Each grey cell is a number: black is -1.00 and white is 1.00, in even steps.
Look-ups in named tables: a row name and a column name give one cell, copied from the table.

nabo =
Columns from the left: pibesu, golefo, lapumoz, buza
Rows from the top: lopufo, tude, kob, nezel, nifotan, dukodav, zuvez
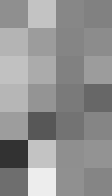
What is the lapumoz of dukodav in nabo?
0.12
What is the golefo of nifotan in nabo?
-0.32
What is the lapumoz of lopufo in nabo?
0.06
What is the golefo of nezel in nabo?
0.16
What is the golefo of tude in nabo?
0.22
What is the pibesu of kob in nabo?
0.51
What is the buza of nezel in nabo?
-0.19

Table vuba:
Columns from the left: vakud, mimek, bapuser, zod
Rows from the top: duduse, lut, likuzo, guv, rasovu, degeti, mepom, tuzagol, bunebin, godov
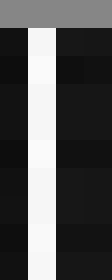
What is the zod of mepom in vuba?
-0.83
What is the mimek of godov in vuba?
0.94
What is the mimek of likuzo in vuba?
0.96
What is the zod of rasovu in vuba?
-0.83
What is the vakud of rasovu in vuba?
-0.86
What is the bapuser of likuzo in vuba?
-0.88
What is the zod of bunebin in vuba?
-0.86
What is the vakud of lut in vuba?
-0.87
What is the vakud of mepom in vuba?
-0.87
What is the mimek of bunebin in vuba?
0.95
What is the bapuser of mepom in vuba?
-0.82
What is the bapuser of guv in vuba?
-0.83
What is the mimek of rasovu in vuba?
0.93
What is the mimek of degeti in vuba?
0.96
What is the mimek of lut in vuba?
0.93
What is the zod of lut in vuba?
-0.83
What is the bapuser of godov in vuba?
-0.83
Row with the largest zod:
duduse

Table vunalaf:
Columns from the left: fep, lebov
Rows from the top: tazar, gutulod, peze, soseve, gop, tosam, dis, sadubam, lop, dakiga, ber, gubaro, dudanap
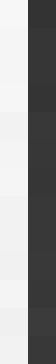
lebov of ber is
-0.57
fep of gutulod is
0.92
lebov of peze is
-0.58
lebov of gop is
-0.56
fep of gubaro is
0.88
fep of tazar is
0.94
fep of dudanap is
0.90
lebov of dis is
-0.58
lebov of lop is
-0.56
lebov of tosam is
-0.57
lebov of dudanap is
-0.56
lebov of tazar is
-0.60
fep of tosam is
0.91
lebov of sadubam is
-0.56
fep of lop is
0.90
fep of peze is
0.92
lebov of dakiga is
-0.55
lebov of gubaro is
-0.54
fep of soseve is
0.93
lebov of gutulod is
-0.58

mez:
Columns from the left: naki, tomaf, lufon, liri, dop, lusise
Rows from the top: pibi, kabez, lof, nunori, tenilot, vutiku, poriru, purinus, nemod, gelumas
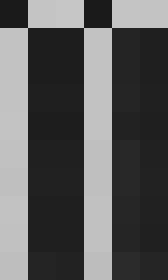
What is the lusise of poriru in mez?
-0.73
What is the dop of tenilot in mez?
-0.73
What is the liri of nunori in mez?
0.52
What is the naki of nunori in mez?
0.52
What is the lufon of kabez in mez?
-0.77
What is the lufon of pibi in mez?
0.55
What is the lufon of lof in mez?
-0.77
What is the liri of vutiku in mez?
0.50
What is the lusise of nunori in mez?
-0.75
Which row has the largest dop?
pibi

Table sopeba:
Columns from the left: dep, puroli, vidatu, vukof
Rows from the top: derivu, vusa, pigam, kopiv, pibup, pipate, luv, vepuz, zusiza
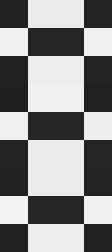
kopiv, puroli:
0.88
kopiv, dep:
-0.76
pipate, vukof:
-0.71
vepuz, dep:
0.90
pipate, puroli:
0.85
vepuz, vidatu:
-0.71
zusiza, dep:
-0.74
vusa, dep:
0.89
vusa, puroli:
-0.71
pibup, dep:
0.88

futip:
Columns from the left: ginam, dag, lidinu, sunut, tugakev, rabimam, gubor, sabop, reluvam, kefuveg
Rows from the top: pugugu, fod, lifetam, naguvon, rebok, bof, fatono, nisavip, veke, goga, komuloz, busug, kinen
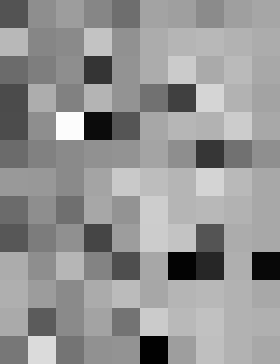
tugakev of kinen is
0.15
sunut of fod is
0.53
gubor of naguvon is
-0.50
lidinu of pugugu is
0.23
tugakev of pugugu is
-0.14
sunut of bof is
0.14
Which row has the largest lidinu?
rebok

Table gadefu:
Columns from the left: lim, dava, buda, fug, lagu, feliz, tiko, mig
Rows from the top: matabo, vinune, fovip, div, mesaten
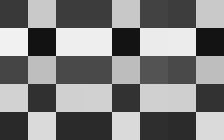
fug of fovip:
-0.43
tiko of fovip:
-0.43
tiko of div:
0.62
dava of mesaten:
0.71
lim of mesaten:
-0.68
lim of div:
0.65
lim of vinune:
0.89
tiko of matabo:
-0.52
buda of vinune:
0.87
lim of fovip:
-0.46
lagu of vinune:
-0.85
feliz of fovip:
-0.35
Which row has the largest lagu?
mesaten

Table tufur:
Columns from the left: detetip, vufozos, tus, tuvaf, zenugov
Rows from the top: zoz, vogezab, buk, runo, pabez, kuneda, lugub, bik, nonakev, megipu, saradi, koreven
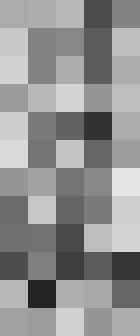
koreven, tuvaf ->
0.18
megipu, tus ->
-0.52
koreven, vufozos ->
0.22
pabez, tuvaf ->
-0.61
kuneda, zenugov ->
0.22
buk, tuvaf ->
-0.28
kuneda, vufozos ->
-0.09
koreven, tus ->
0.63
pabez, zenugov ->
0.33
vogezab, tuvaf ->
-0.29
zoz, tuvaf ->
-0.40
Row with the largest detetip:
kuneda

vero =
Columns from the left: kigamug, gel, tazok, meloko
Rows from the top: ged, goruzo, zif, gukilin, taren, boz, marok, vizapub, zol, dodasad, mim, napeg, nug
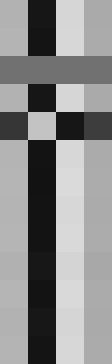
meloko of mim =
0.34
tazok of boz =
0.69
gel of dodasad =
-0.82
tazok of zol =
0.70
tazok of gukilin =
0.68
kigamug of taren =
-0.58
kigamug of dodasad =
0.39
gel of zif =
-0.11
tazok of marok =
0.71
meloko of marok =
0.35
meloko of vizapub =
0.34
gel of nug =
-0.84
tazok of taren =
-0.83
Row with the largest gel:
taren

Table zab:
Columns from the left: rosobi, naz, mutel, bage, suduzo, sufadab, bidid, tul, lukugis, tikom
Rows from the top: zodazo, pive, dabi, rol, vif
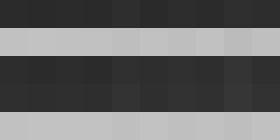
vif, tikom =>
0.51
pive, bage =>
0.51
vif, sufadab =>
0.52
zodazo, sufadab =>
-0.67
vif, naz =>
0.52
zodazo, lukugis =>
-0.63

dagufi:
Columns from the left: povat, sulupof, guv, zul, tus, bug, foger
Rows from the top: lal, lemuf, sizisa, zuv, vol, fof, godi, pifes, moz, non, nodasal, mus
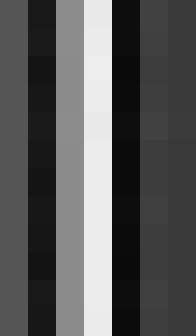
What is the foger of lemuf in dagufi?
-0.55
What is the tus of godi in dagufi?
-0.91
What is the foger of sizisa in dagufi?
-0.55
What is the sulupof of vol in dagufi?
-0.80
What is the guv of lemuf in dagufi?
0.10
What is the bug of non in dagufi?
-0.53
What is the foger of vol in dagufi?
-0.54

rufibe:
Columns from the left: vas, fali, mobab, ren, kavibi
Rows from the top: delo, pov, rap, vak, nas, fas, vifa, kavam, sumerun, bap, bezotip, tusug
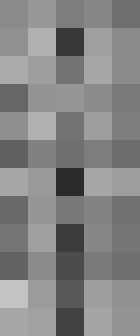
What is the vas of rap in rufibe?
0.34
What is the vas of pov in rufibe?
0.13
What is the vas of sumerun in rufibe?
-0.08
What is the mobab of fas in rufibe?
-0.13
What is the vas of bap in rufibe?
-0.22
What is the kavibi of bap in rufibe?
-0.12
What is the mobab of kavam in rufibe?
-0.06
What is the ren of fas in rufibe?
-0.02
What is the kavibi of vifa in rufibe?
0.23
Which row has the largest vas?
bezotip

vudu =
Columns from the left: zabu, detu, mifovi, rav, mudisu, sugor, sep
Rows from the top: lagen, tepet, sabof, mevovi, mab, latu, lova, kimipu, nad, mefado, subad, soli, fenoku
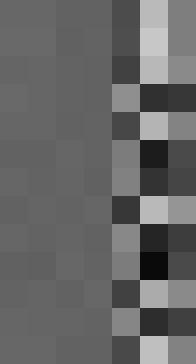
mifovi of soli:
-0.21
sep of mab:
0.03
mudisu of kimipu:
-0.57
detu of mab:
-0.20
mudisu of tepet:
-0.39
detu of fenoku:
-0.19
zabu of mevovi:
-0.18
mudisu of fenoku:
-0.43
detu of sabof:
-0.20
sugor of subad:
0.34
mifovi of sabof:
-0.22
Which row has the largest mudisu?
mevovi

